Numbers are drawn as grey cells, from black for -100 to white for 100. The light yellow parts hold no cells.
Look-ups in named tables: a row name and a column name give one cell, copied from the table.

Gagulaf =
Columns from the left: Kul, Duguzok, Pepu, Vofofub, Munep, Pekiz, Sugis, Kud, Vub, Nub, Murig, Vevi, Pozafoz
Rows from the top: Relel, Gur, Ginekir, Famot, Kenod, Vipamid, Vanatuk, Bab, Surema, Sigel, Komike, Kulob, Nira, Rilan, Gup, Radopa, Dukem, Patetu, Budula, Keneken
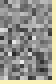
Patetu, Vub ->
15
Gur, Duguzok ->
12
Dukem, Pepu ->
13
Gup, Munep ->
32
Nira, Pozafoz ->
13
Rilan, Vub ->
-36
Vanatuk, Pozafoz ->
36
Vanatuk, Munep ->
-38
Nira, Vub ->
14
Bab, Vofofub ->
4
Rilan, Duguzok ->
-30
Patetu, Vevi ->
-48
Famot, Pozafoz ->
34
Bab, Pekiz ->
-50
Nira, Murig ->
40

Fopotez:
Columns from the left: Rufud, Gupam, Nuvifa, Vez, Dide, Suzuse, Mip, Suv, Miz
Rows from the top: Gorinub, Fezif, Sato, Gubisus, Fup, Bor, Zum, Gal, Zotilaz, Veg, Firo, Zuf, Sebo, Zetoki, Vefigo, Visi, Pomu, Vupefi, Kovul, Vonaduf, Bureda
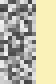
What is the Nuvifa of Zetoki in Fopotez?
-40
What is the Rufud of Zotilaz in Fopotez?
6
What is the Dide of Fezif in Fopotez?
21
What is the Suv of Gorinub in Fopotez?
-47
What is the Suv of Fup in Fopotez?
74
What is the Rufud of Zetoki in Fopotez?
45
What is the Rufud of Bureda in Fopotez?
63

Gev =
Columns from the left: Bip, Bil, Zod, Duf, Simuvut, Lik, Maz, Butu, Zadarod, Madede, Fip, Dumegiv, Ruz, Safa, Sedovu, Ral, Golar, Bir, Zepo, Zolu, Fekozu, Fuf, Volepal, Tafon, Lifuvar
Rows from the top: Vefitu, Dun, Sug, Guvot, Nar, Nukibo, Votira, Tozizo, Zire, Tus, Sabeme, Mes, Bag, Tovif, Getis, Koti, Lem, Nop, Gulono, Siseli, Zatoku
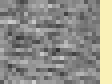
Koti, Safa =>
-16
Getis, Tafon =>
17
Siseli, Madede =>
3
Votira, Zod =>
-18
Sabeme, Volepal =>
-1
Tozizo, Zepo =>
2
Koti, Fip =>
23
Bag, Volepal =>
-9
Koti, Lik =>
39
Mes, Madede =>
19
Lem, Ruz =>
27
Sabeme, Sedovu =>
-12
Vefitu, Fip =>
22
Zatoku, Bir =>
-18
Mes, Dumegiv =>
0
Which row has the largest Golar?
Mes

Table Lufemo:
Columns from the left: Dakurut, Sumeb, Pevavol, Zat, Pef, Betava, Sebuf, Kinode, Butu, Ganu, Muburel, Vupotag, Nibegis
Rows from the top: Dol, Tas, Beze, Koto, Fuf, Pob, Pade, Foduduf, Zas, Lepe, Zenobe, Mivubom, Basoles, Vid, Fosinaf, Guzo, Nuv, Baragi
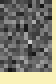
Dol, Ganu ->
-50
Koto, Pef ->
-64
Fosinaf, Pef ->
0
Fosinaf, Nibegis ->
-38
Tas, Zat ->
-47
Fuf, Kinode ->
-7
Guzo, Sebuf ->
25
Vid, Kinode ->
-69
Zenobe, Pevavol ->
-35
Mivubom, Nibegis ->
14
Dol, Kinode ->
-61
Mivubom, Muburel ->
-4
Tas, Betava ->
-31
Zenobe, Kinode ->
64
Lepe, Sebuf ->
23
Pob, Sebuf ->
-20
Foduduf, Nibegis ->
-19

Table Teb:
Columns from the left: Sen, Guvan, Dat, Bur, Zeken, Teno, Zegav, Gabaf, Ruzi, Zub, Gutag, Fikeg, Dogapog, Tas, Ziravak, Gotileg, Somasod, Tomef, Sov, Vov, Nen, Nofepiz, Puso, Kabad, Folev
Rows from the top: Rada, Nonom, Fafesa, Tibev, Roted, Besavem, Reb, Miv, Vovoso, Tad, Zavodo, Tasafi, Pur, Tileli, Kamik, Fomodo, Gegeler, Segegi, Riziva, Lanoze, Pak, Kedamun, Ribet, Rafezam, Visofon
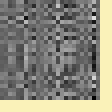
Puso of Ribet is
-9
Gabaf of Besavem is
-3
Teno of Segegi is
-31
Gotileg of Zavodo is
-23
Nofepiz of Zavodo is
3
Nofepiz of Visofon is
-37
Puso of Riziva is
13
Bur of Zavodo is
-6
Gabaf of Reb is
-18
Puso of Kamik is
-33
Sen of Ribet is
-25
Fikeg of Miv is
10
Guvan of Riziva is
2
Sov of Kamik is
-3
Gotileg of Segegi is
3

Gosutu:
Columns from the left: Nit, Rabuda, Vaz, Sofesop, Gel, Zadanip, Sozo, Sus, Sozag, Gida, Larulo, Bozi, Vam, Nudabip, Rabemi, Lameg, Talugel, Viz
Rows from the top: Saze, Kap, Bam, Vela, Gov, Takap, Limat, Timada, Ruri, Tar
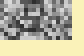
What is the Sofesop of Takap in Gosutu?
-22
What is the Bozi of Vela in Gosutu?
-25
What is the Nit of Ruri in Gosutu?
39
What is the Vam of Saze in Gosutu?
34
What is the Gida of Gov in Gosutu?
-45
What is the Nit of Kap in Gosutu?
9

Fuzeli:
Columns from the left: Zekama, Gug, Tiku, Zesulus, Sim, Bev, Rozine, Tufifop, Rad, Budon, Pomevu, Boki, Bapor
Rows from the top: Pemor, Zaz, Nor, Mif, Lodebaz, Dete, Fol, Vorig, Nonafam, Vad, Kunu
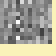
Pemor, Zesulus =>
28
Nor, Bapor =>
50
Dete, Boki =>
32
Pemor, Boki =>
-1
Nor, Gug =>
-1
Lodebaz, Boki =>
1
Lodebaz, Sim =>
-40
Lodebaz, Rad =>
15
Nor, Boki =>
0
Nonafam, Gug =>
20
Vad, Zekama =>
-5
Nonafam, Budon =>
-8
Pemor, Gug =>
40

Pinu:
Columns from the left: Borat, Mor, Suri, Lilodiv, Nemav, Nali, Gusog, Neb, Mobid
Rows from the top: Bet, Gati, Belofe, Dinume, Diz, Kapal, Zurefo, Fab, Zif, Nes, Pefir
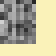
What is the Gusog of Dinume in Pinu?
-8
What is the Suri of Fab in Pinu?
-48
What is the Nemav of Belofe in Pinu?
-16
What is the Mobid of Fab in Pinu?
6
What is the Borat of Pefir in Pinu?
-26
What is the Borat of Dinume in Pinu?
-40
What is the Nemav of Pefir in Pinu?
-19
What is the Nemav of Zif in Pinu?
-36
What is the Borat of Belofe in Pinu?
38
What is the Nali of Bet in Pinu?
-26
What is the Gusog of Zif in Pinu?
-33
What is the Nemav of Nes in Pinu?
5

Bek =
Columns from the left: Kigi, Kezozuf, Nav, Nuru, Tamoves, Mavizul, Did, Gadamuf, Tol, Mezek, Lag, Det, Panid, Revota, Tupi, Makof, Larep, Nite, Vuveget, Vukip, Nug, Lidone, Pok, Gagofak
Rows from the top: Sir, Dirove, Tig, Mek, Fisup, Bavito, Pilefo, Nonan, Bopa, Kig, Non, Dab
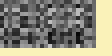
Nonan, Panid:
-13
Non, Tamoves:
-72
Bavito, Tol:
6
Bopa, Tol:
-23
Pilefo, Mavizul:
-73
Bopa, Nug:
-58
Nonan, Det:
12
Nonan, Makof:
-19
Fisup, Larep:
-39
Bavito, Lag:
-19

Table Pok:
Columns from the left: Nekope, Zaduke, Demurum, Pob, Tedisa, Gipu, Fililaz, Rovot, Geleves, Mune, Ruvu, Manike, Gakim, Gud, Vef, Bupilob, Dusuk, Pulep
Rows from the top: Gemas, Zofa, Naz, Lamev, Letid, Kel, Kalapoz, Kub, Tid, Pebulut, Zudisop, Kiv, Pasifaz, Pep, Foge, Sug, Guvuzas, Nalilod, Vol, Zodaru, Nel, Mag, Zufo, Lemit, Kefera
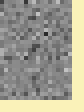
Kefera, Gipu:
17
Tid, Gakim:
22
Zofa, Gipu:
9
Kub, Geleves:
5
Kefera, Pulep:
15
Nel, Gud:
7
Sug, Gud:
11
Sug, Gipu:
-1
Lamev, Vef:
13
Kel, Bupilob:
17
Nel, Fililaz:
10
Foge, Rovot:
-11
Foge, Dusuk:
27
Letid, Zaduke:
14
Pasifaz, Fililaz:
4
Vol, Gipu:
10
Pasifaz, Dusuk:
8
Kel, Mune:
6
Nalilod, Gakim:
12
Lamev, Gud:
0
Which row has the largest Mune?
Lamev

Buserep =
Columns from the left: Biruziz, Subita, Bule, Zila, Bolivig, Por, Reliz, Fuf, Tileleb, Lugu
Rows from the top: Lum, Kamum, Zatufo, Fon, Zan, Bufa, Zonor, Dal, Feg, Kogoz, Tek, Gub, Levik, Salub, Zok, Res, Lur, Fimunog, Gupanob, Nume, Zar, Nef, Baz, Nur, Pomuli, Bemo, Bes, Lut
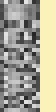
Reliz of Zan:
17
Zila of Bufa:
-33
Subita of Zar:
16
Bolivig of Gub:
47
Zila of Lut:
56
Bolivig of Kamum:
42
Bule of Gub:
33
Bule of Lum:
1
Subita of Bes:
-63
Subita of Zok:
59
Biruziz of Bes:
7
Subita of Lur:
-59

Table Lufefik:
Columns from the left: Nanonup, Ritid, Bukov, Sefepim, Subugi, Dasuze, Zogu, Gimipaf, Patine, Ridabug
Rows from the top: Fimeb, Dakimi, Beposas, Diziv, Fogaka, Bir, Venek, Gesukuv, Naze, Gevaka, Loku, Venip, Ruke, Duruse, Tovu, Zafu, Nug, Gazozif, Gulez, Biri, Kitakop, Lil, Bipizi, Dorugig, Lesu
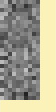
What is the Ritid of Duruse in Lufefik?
29
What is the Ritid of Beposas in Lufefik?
2
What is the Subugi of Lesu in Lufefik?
9
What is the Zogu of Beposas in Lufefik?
-30
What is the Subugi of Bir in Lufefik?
-7
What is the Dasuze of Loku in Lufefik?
-18
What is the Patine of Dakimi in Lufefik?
-10
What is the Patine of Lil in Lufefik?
-9
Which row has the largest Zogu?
Gazozif

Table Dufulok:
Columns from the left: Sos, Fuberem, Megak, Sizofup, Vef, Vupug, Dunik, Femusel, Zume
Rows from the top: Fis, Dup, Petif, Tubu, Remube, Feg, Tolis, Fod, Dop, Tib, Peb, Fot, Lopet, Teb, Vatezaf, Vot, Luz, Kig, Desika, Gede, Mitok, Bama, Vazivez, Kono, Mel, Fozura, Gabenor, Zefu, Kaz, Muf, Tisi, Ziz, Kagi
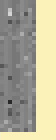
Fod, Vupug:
8
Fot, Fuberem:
5
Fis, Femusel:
-1
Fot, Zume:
-6
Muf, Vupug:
8
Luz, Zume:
16
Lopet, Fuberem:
5

